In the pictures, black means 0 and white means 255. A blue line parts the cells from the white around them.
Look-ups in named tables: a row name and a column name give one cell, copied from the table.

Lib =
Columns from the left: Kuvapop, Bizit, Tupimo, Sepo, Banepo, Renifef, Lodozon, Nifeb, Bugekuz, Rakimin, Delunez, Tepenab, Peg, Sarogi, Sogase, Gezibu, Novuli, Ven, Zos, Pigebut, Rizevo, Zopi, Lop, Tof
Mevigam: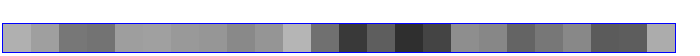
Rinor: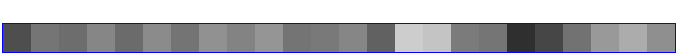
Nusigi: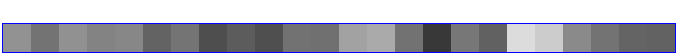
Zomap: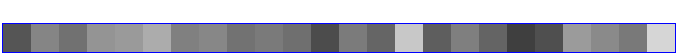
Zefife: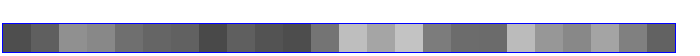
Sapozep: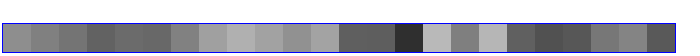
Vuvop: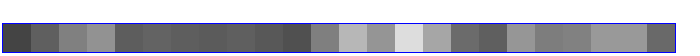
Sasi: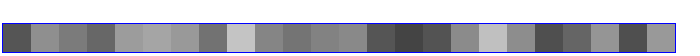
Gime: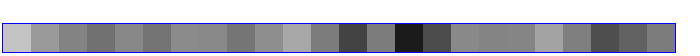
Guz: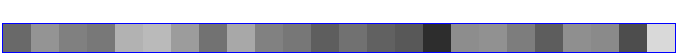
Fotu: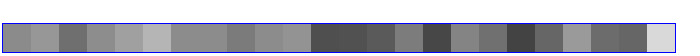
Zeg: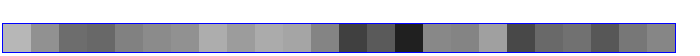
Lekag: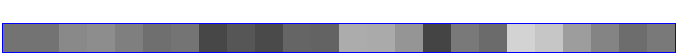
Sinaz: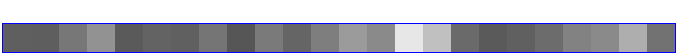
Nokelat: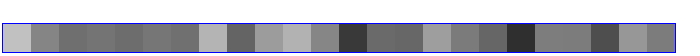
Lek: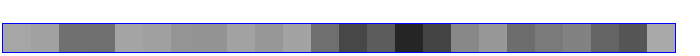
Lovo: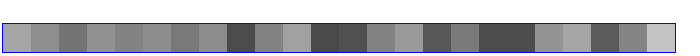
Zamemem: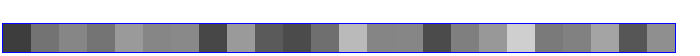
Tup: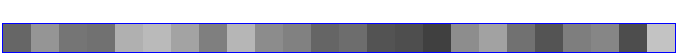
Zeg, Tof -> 134
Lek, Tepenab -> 111
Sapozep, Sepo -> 98
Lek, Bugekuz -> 162
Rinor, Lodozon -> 116
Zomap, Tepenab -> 76

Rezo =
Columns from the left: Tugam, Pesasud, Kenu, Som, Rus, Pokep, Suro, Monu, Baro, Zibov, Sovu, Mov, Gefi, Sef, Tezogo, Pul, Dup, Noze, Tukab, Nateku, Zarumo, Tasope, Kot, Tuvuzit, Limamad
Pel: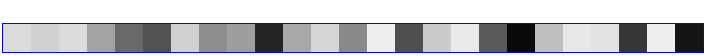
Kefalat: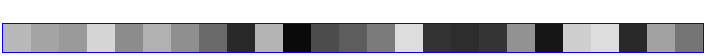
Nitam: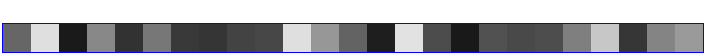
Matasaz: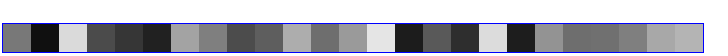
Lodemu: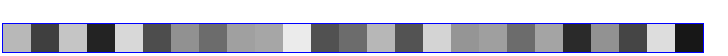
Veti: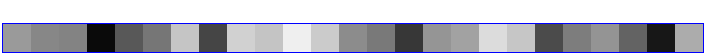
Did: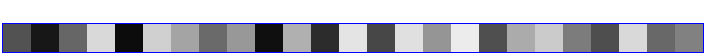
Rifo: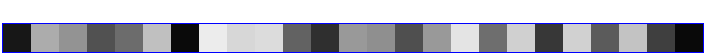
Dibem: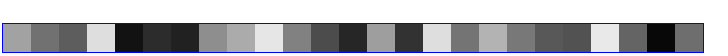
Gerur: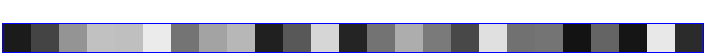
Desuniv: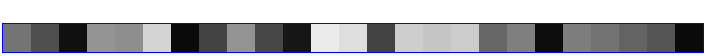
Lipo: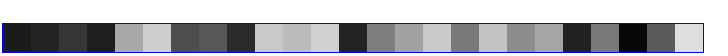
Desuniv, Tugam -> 116
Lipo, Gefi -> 35
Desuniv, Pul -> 197
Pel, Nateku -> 191
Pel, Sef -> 239
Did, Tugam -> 82
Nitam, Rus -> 50
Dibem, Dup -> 116

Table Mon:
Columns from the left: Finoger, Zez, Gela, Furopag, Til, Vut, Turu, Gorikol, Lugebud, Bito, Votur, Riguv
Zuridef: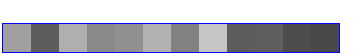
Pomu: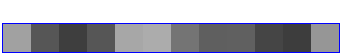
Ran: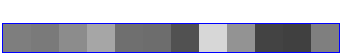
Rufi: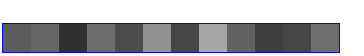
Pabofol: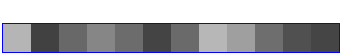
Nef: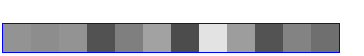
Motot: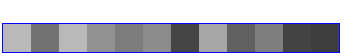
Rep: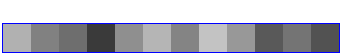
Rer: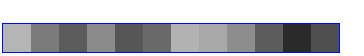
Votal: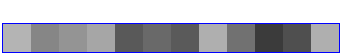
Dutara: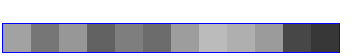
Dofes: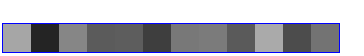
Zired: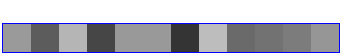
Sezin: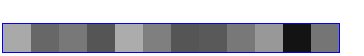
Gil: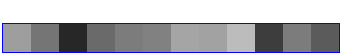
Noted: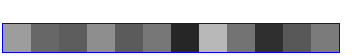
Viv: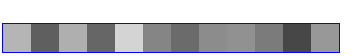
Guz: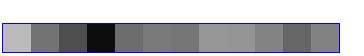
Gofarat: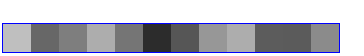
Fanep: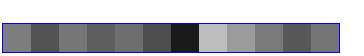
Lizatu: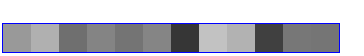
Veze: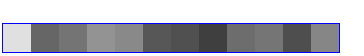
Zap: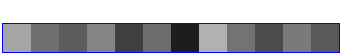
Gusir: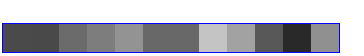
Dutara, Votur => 71
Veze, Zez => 102
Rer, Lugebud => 141
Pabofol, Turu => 106
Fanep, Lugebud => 155
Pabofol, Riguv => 69
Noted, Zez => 103
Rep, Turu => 132
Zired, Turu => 52
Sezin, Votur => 19
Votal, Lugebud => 113
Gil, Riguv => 91
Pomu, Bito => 69
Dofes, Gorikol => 123

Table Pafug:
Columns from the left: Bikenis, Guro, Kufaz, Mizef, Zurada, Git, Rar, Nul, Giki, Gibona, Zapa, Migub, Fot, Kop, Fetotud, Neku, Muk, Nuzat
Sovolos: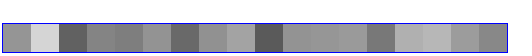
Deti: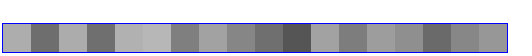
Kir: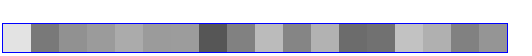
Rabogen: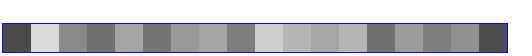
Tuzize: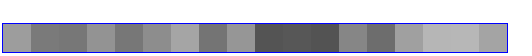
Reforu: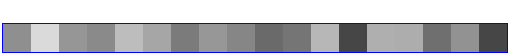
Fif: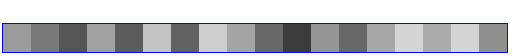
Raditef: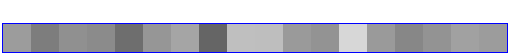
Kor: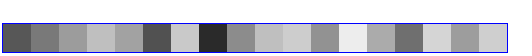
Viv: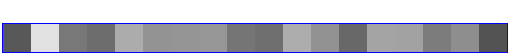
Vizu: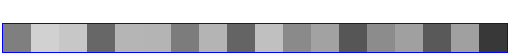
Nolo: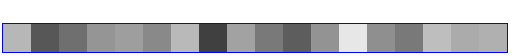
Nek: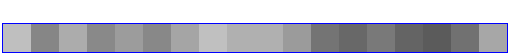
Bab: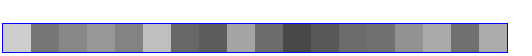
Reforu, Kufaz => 150
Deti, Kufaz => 172
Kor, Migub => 146
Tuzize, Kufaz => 119
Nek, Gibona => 176
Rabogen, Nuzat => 77
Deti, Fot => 125
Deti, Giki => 134
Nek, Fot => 104

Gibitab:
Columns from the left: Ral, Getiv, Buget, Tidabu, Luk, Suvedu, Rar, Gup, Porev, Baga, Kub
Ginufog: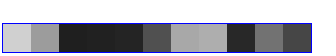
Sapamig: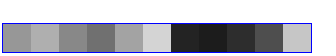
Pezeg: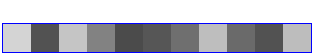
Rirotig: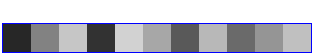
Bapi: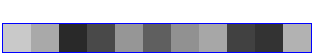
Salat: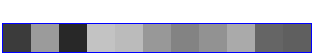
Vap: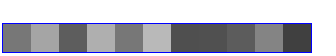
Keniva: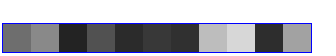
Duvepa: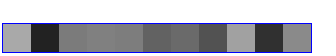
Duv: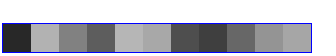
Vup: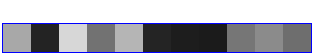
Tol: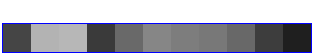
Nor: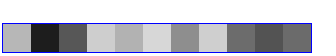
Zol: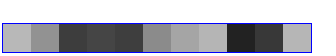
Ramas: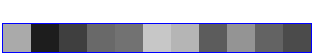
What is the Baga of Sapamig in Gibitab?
78
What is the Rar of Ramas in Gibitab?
181
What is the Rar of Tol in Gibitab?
125
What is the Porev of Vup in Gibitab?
118
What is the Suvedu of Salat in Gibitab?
152
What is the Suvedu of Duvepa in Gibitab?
98
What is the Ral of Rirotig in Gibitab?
39
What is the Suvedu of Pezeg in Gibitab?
86
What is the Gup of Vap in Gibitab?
80
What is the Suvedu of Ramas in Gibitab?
199
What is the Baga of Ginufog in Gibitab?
114
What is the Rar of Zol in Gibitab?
165
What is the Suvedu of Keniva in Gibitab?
56
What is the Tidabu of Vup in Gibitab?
114
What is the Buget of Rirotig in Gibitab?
198
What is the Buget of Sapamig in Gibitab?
136
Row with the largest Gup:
Nor

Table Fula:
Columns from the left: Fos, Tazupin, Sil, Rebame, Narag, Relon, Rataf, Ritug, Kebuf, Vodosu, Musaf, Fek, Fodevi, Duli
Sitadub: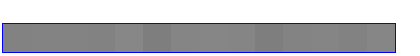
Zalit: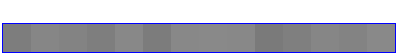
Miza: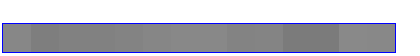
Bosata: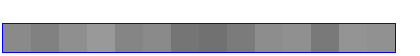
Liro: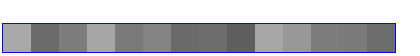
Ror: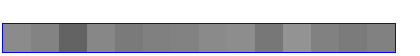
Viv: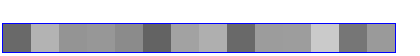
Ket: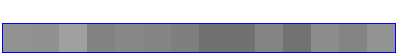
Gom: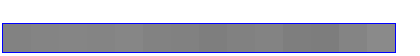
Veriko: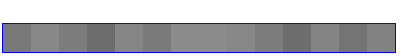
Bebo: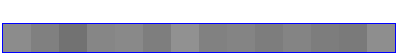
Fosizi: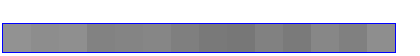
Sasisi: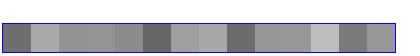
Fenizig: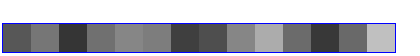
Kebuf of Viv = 105
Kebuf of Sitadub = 133
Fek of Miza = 123
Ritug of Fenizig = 78
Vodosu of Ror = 119
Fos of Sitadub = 130
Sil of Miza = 129
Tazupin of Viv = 179
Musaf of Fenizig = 107
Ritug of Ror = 138
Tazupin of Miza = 126
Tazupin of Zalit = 134
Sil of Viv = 148
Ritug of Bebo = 129
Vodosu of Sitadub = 126

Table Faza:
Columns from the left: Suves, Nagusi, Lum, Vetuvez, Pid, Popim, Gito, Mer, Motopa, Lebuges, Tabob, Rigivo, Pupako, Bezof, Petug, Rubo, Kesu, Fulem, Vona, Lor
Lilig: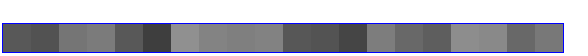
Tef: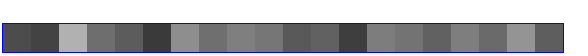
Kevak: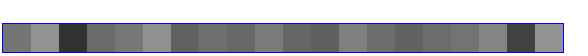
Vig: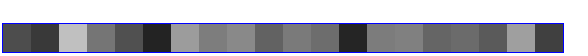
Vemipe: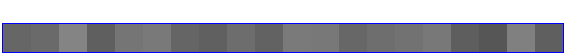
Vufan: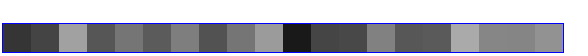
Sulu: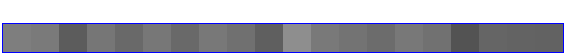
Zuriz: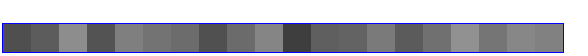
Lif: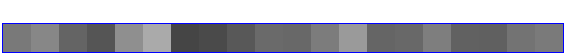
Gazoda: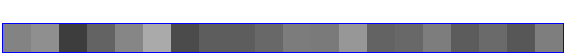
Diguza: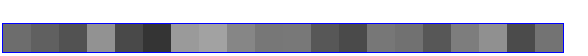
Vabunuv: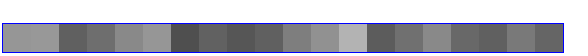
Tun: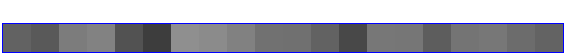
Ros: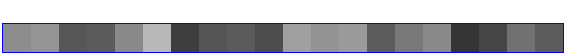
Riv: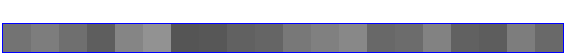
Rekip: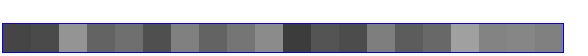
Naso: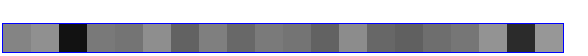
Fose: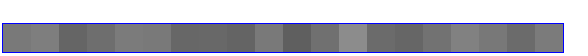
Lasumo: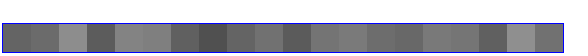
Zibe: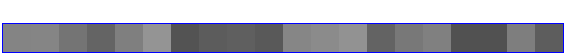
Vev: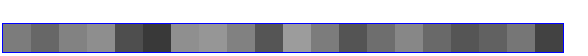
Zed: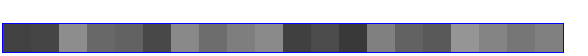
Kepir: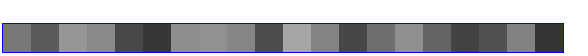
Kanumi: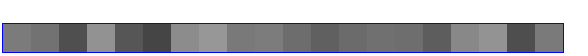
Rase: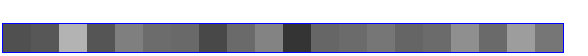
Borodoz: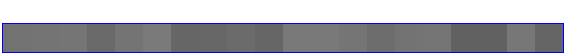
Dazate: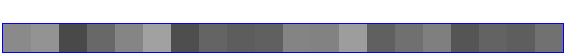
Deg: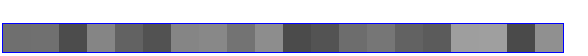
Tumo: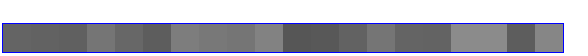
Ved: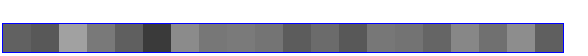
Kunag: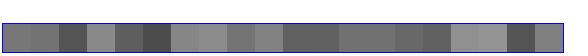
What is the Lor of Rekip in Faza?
128
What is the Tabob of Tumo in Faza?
86
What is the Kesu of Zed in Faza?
149
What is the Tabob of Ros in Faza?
159
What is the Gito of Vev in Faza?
143
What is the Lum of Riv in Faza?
111
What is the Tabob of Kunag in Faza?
96
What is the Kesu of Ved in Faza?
135
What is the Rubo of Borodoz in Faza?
117
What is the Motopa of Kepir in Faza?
134
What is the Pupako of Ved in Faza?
88
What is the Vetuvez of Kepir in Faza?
137
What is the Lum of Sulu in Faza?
92
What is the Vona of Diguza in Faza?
75
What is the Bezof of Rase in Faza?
118
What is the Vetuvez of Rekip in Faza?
99
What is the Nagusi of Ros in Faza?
148
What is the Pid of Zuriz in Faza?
127
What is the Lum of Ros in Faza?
87
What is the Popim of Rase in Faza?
108
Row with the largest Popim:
Ros

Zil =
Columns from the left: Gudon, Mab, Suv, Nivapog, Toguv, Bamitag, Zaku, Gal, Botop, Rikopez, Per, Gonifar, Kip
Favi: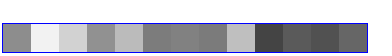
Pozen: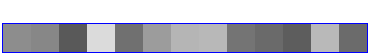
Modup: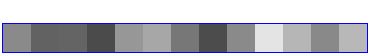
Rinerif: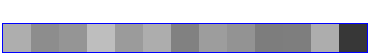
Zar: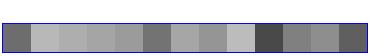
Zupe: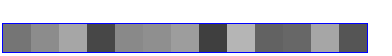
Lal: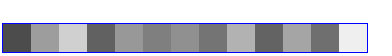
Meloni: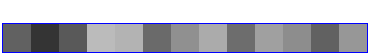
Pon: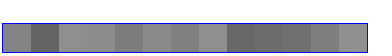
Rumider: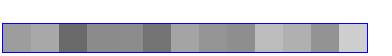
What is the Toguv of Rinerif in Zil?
155
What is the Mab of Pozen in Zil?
135
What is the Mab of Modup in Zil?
98
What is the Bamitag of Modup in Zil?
167
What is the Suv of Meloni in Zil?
89
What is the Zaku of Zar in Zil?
166
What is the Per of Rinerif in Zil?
126
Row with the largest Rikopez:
Modup

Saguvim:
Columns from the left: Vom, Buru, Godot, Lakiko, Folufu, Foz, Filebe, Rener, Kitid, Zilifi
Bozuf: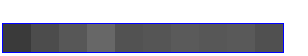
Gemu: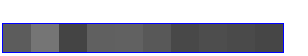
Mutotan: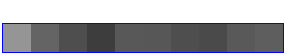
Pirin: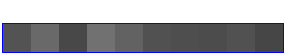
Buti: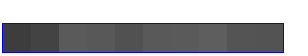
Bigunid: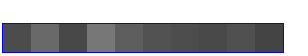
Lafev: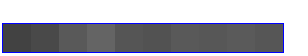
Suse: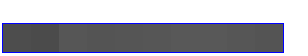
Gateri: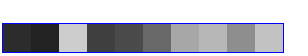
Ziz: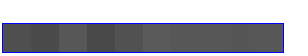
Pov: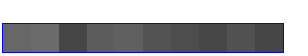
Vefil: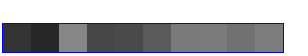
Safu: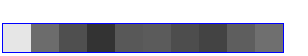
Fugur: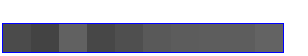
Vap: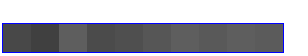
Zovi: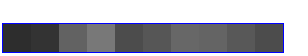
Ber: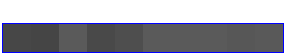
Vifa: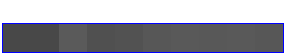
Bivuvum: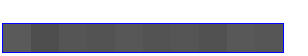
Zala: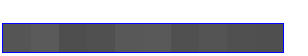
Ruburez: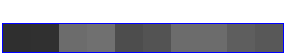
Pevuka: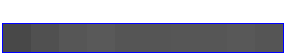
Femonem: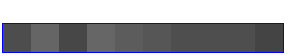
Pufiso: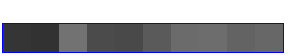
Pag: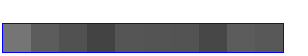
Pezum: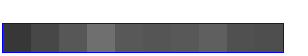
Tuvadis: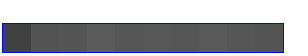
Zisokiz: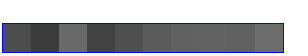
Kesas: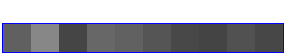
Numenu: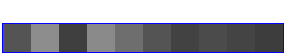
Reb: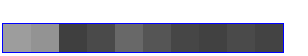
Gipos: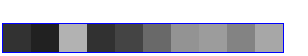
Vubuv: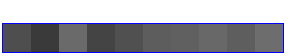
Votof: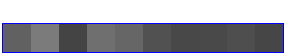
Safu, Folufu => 88
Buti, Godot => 90
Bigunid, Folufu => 94
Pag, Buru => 92
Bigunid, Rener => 73
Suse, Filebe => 88
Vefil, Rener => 123
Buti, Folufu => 81
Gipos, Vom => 50
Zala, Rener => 84
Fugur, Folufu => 79
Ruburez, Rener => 108
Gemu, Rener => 77
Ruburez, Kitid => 94
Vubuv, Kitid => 94
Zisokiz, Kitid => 97
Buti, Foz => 89
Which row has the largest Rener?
Gateri

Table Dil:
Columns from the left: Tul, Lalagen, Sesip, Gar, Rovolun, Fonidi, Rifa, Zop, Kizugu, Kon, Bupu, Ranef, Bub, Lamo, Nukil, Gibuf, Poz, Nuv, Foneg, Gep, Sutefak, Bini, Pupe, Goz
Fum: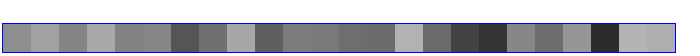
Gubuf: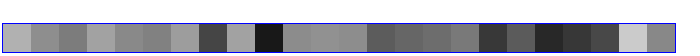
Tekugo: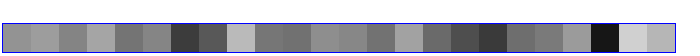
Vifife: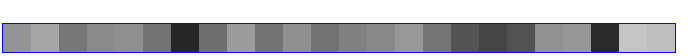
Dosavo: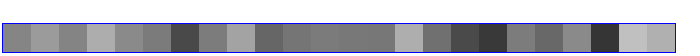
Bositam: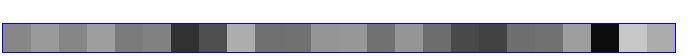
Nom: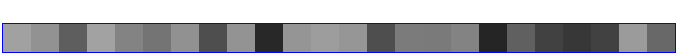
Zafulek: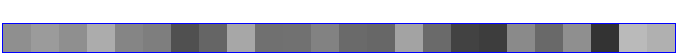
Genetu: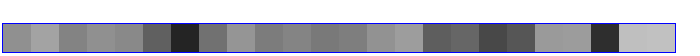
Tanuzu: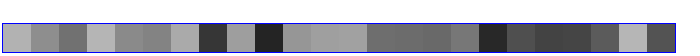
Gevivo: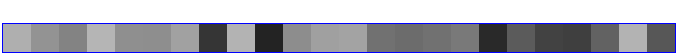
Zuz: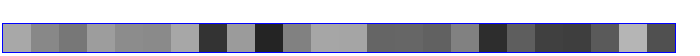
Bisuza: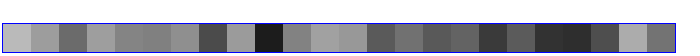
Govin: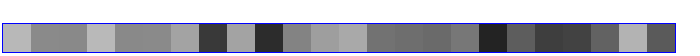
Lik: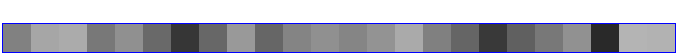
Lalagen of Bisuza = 157
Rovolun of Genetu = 137
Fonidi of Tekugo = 133
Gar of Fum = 168
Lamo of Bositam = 113
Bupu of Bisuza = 130
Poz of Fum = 67
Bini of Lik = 41
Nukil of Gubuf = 102
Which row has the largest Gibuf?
Lik

